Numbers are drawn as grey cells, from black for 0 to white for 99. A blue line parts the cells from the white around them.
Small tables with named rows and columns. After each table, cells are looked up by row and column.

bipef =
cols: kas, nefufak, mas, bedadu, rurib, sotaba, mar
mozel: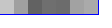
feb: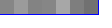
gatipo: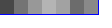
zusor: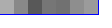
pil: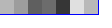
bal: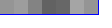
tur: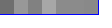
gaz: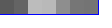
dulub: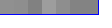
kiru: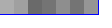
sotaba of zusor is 55
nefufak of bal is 61
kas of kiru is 67
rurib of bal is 40
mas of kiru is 41
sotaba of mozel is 63
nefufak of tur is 59
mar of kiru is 58
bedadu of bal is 38
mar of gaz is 45
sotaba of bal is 64
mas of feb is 51
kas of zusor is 67
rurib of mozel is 42
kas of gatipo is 28
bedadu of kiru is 45
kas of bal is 58

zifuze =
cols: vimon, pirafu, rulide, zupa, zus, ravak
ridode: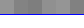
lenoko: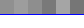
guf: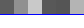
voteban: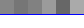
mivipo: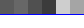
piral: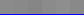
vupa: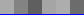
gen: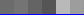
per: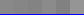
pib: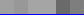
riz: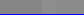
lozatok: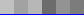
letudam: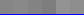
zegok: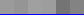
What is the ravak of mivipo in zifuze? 64
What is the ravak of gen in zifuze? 61
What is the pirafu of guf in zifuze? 56
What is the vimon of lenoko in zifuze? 56
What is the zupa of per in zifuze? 54
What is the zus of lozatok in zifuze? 57
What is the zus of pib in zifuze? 41
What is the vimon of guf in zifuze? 36
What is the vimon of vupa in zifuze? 66
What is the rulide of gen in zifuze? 39
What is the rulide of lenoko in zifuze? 55
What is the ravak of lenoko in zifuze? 46
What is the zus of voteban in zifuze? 40
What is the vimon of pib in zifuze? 62
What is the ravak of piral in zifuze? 53
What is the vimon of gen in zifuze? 42
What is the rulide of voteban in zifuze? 50

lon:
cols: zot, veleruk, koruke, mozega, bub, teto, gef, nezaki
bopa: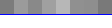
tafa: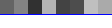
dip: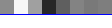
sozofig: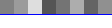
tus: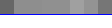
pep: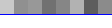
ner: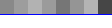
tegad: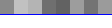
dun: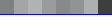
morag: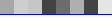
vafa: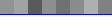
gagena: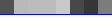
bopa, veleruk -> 60
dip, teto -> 51
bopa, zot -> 48
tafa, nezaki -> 66
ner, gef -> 70
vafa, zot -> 57
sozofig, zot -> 50
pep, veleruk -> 56
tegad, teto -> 61
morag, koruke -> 77
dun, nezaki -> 24

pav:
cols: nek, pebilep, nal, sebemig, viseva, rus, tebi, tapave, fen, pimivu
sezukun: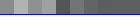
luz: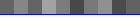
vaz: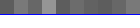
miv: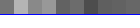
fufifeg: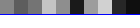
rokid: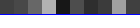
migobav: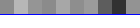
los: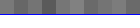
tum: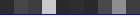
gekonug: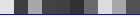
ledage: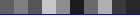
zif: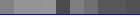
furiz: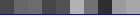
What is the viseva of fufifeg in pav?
55
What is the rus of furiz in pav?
69
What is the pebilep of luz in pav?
52
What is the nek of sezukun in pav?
54
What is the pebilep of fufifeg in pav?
36
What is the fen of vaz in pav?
40
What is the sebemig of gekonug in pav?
26
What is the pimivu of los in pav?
41

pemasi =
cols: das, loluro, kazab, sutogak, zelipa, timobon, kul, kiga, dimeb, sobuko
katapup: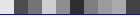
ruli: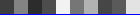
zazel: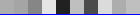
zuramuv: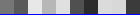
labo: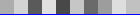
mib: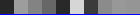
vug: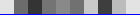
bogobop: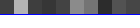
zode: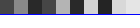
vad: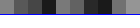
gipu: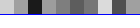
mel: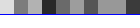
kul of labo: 41
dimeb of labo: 86
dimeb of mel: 59
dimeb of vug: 73
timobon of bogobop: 54
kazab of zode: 16
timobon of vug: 44
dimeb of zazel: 67
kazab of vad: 27
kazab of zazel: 52
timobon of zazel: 74
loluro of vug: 42
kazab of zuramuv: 90

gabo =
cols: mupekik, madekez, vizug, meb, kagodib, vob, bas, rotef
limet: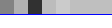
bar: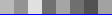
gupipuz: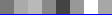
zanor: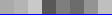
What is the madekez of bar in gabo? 57
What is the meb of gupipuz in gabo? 53
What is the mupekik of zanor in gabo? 66
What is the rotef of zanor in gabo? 74
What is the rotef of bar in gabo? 63
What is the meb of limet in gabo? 73
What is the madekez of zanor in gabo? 70
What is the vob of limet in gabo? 74
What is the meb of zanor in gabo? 34
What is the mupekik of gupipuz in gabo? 47
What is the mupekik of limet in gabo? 51
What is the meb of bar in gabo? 44
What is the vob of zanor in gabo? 42
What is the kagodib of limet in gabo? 79
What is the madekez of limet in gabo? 69

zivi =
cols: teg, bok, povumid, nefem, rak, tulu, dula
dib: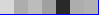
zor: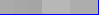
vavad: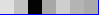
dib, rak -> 16
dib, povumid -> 73
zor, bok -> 65
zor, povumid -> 64
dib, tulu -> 67
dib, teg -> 84
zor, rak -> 71
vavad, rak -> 80
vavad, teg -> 87
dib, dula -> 69
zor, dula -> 67
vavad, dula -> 66
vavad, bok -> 75
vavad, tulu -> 70
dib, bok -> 67
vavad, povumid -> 1
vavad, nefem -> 65
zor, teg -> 66

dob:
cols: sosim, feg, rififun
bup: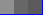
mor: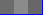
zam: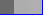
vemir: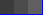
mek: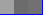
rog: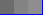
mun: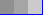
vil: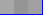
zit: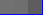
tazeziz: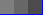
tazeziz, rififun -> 29
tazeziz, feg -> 40
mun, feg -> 64
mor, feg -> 54
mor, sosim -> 42
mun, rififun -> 79
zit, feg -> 43
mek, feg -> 42
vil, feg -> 58
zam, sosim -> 41
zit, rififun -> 36
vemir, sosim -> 23
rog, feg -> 51
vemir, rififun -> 37
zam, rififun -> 68
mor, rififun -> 40
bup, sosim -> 56
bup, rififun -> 35
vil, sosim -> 65
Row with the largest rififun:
mun

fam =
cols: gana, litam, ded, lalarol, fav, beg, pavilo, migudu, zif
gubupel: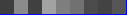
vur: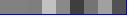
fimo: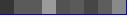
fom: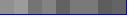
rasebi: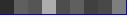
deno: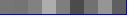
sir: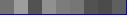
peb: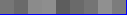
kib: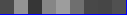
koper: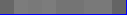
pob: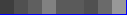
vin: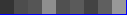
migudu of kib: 27
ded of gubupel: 25
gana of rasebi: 17
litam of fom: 60
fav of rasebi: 30
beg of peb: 41
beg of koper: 45
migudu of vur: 62
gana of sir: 44
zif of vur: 32
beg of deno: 29
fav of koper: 45
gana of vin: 20

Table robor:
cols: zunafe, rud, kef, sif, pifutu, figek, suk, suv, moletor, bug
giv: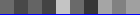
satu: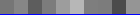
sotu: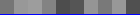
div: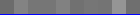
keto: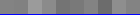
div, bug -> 43
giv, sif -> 26
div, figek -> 44
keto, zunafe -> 51
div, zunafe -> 42
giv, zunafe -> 41
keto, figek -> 47
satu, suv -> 48
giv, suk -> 21

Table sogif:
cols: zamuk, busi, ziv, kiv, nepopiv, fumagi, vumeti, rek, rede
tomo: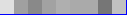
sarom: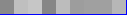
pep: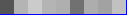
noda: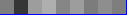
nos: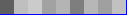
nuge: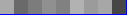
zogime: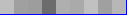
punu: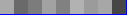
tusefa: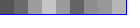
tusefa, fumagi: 39
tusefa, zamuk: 33
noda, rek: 55
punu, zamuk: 66
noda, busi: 21
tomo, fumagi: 66

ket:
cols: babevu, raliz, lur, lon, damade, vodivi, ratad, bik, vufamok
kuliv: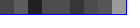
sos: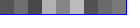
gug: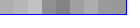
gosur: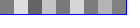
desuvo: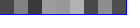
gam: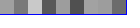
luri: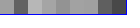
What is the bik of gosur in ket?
70
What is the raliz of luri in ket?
38
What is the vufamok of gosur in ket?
50
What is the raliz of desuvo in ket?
50
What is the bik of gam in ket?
61
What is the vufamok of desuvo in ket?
30
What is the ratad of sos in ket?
32
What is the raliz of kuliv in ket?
36
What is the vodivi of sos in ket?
73
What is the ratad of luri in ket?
62
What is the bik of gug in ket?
60
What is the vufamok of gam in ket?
42
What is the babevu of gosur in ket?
49
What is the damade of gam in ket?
61
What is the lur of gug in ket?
75
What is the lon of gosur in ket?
76
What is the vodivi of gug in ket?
62
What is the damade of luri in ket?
57
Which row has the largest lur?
gam

